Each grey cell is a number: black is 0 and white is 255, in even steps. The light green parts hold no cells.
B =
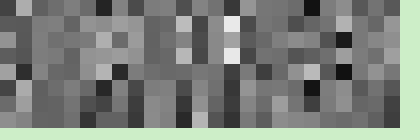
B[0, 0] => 67
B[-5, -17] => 146
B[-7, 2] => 124
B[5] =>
[69, 171, 96, 109, 125, 105, 40, 129, 72, 125, 128, 76, 133, 112, 55, 148, 118, 120, 108, 20, 125, 141, 89, 114, 86]
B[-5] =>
[93, 85, 125, 122, 99, 147, 150, 156, 146, 99, 104, 183, 72, 137, 232, 71, 114, 111, 84, 95, 111, 158, 124, 112, 159]
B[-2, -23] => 97
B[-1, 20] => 112
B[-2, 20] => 123
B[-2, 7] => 118
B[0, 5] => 107
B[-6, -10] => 91
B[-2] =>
[107, 158, 97, 99, 116, 80, 68, 118, 61, 138, 131, 55, 145, 100, 60, 133, 108, 157, 116, 63, 123, 144, 102, 106, 65]
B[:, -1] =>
[88, 150, 143, 159, 119, 86, 65, 62]
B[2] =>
[147, 88, 126, 112, 119, 123, 175, 107, 155, 98, 112, 131, 76, 137, 162, 91, 105, 127, 140, 131, 82, 26, 121, 135, 143]
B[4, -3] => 120
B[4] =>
[161, 46, 132, 104, 101, 143, 180, 41, 124, 110, 105, 107, 119, 115, 63, 122, 62, 105, 145, 186, 87, 17, 120, 146, 119]
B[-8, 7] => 130
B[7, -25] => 142
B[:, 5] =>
[107, 147, 123, 147, 143, 105, 80, 53]
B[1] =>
[90, 89, 124, 127, 100, 147, 141, 158, 149, 99, 104, 188, 70, 140, 233, 75, 117, 112, 78, 101, 115, 178, 121, 103, 150]
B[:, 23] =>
[115, 103, 135, 112, 146, 114, 106, 96]

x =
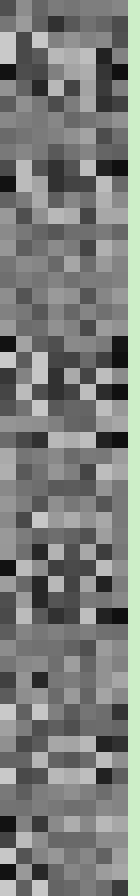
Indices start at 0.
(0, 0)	80
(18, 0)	142
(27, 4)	173
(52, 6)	140
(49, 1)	94
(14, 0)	138
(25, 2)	199
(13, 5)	69
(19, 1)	120
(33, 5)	81
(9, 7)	96
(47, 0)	100
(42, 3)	120
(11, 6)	189
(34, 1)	111
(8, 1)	116
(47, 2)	182
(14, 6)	122
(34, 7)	119
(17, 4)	113
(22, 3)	70
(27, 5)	190
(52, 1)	187
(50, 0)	115
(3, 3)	184
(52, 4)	105
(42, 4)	125
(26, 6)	156
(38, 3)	49
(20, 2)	111
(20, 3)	145
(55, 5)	125
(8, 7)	111
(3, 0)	201
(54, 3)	103
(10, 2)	83
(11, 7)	104
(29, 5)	69

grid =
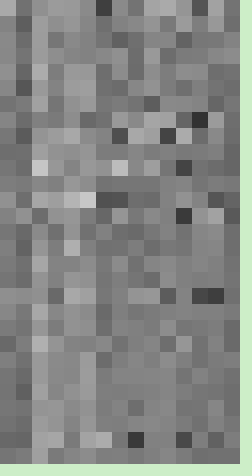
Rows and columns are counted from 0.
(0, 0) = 169
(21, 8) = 127
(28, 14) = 113
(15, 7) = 114
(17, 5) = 145
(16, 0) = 122
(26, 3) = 148
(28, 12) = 111
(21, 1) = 125
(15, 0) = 127
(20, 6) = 110
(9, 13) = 127
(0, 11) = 149
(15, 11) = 117
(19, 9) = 123
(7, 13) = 155
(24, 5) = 154
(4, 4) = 153
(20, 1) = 116
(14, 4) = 147
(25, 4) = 138
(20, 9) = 123
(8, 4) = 168
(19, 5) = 139
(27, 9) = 129
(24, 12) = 118
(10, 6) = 146
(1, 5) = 134
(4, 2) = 172
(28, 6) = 126
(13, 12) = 147
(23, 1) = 106
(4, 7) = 140
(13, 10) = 128
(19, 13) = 128
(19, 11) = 131
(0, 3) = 155
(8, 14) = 108
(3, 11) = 123

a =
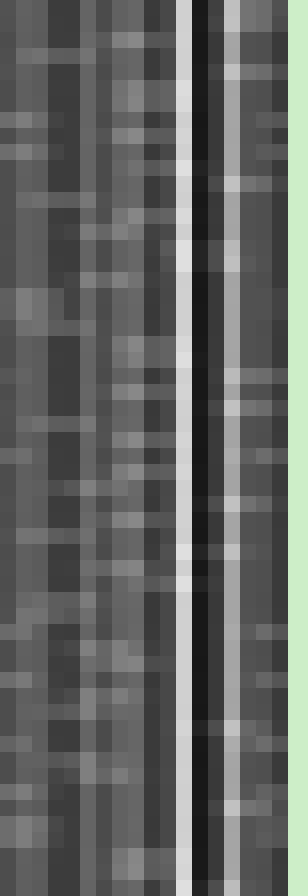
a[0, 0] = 82
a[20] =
[80, 111, 113, 93, 91, 113, 78, 98, 103, 58, 72, 208, 24, 57, 165, 81, 78, 59]
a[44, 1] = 97
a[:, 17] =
[81, 76, 58, 58, 78, 58, 58, 85, 58, 85, 58, 70, 58, 58, 58, 58, 58, 58, 67, 67, 59, 58, 58, 85, 58, 74, 58, 59, 85, 59, 58, 65, 58, 59, 59, 58, 58, 58, 59, 85, 58, 58, 85, 58, 58, 61, 85, 58, 58, 85, 76, 83, 84, 58, 59, 58]
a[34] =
[77, 95, 91, 60, 60, 100, 75, 97, 102, 59, 80, 223, 36, 77, 191, 89, 82, 59]
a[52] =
[109, 125, 107, 69, 61, 100, 75, 97, 102, 58, 72, 208, 24, 57, 165, 83, 91, 84]
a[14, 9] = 65
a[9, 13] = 57
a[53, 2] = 91
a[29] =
[77, 95, 91, 61, 61, 101, 82, 123, 136, 91, 94, 213, 25, 57, 164, 82, 79, 59]
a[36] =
[77, 95, 92, 60, 60, 100, 75, 101, 112, 87, 99, 223, 36, 61, 165, 81, 79, 58]
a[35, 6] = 100
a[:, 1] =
[97, 96, 95, 109, 96, 95, 95, 125, 95, 125, 96, 95, 106, 95, 95, 95, 95, 95, 125, 125, 111, 95, 95, 99, 95, 96, 105, 95, 110, 95, 96, 96, 95, 115, 95, 95, 95, 103, 115, 114, 96, 95, 121, 95, 97, 95, 110, 97, 95, 124, 96, 125, 125, 96, 95, 95]
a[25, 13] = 70
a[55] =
[77, 95, 91, 60, 60, 100, 75, 97, 103, 60, 83, 223, 36, 77, 188, 86, 81, 58]
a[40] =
[77, 96, 92, 66, 72, 127, 102, 126, 112, 62, 73, 208, 24, 57, 165, 81, 78, 58]
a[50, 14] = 193
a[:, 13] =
[64, 68, 57, 57, 67, 58, 57, 57, 57, 57, 60, 74, 57, 58, 57, 77, 77, 57, 57, 57, 57, 58, 58, 61, 57, 70, 57, 58, 58, 57, 58, 77, 57, 57, 77, 57, 61, 57, 57, 58, 57, 57, 57, 57, 57, 77, 58, 58, 57, 57, 68, 57, 57, 57, 57, 77]
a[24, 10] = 92
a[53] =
[77, 96, 91, 61, 60, 101, 79, 117, 134, 92, 99, 215, 25, 57, 165, 81, 79, 58]
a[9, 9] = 57
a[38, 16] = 79
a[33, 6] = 78
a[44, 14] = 165
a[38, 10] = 72
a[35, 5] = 109
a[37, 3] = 93
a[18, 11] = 208
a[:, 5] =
[100, 100, 104, 115, 100, 100, 100, 100, 102, 100, 100, 100, 119, 100, 122, 100, 100, 127, 101, 101, 113, 101, 100, 100, 102, 100, 119, 101, 100, 101, 127, 100, 104, 111, 100, 109, 100, 123, 110, 100, 127, 109, 100, 127, 127, 100, 100, 127, 127, 100, 100, 100, 100, 101, 101, 100]
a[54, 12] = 25
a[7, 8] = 102

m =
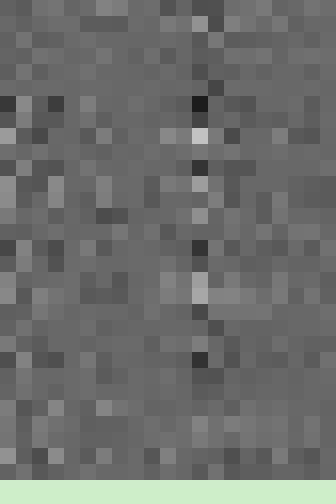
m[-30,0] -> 96
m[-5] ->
[124, 86, 96, 133, 102, 97, 133, 115, 108, 99, 101, 104, 100, 106, 95, 111, 106, 109, 104, 104, 99]
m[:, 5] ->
[107, 92, 110, 104, 111, 105, 125, 112, 89, 101, 115, 104, 94, 96, 104, 121, 109, 93, 89, 105, 108, 100, 117, 109, 108, 97, 95, 98, 91, 111]
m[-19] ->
[141, 88, 84, 137, 104, 104, 127, 105, 105, 90, 120, 115, 157, 113, 87, 104, 104, 104, 98, 93, 91]
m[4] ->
[94, 115, 95, 104, 105, 111, 104, 104, 102, 100, 105, 100, 79, 96, 95, 104, 98, 104, 104, 96, 105]
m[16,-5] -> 97
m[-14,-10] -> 101
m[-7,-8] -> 82
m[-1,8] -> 106
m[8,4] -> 103
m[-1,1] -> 113
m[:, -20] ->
[90, 97, 115, 96, 115, 103, 137, 123, 91, 102, 127, 88, 91, 104, 95, 130, 123, 100, 88, 96, 113, 98, 129, 116, 112, 86, 94, 96, 94, 113]
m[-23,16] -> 96
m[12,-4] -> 119
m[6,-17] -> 104
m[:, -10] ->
[100, 113, 102, 103, 100, 104, 91, 98, 122, 108, 95, 115, 104, 112, 104, 95, 101, 115, 117, 99, 104, 109, 95, 101, 102, 104, 110, 108, 104, 102]
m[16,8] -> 105
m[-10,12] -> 101
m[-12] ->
[136, 88, 127, 115, 108, 89, 92, 89, 104, 110, 124, 117, 167, 129, 131, 121, 109, 121, 97, 115, 96]
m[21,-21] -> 121
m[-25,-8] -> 70
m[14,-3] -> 114
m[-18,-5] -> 92
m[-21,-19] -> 112
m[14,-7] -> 111
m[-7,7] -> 98
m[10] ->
[81, 127, 86, 83, 103, 115, 104, 102, 107, 104, 104, 95, 51, 95, 84, 85, 104, 104, 104, 104, 110]
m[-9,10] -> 112
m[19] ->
[95, 96, 117, 108, 103, 105, 104, 104, 100, 111, 104, 99, 73, 114, 115, 114, 116, 102, 104, 104, 110]
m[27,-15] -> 98
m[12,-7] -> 84
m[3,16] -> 114
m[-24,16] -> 104
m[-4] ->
[118, 94, 122, 111, 107, 95, 97, 97, 104, 110, 104, 110, 130, 111, 124, 117, 111, 114, 102, 115, 101]
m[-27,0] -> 99
